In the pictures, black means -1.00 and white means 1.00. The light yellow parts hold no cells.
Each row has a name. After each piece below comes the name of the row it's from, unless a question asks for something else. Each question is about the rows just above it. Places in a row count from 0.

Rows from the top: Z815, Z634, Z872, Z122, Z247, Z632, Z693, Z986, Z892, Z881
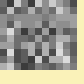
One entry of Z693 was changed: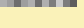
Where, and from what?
0, [0.24]
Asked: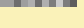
Z693
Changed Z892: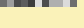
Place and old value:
5, [0.59]
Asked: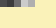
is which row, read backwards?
Z881
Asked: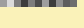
Z247

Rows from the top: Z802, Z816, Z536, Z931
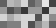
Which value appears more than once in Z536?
[0.67]
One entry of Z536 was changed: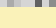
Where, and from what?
5, [-0.37]

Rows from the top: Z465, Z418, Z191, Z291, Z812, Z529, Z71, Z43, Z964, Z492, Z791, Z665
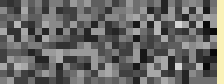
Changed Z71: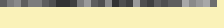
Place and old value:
19, [0.08]
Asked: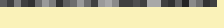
Z791

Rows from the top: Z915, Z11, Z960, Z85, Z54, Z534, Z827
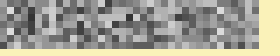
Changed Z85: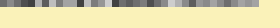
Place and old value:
3, [-0.27]
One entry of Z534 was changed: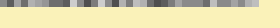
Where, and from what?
0, [0.18]

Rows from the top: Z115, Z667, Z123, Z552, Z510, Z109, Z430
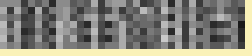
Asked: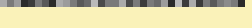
Z510
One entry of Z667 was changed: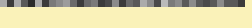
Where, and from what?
20, [0.46]

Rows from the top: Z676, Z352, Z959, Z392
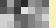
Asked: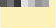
Z352
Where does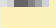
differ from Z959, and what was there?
0, [0.64]
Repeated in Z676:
[-0.44]

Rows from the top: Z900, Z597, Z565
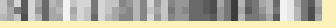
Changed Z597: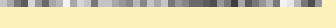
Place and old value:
14, [0.67]
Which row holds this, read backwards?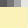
Z900
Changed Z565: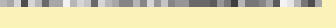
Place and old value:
2, [0.54]
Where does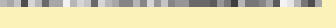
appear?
Z565
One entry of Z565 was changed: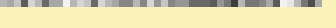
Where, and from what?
3, [-0.39]

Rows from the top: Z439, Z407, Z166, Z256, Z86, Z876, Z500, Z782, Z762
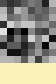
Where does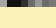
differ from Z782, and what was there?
6, [-0.28]
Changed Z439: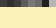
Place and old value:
0, [-0.40]
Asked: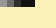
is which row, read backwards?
Z782
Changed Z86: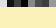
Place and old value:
1, [-0.97]
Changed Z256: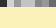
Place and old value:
2, [0.30]
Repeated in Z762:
[0.42]
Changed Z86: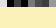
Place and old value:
4, [0.06]

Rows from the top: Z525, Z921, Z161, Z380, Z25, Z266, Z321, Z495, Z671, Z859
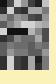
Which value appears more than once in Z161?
[0.18]
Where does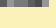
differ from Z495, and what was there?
5, [-0.27]
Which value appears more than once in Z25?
[-0.86]

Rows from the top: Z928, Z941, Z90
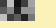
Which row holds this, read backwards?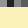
Z941
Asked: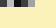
Z928
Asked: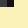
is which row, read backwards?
Z928
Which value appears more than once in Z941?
[0.16]
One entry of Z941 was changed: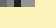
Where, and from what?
0, [-0.28]
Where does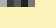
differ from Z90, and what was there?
0, [0.50]
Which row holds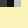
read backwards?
Z928

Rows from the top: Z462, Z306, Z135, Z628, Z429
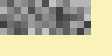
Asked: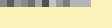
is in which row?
Z462
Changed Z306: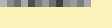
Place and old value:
5, [0.08]
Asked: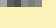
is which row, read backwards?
Z628

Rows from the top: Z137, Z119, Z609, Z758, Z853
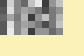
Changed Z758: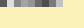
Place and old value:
5, [-0.05]
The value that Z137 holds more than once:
[0.52]
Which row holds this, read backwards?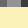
Z853
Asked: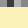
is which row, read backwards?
Z853
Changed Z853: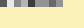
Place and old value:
8, [0.06]

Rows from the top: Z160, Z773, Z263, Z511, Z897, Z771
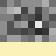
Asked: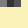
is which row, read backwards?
Z263
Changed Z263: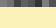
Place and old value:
1, [-0.02]
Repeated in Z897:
[-0.35]
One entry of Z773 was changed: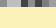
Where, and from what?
1, [0.36]
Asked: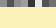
Z511
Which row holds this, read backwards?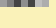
Z773
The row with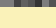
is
Z263

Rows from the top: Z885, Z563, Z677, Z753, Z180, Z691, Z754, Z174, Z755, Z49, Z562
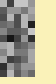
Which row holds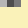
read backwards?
Z753
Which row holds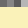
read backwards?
Z562
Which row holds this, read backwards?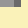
Z49
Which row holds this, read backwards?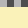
Z677

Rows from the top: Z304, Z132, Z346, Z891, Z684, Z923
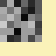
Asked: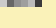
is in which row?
Z891
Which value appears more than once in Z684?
[0.24]
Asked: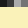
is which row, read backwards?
Z132

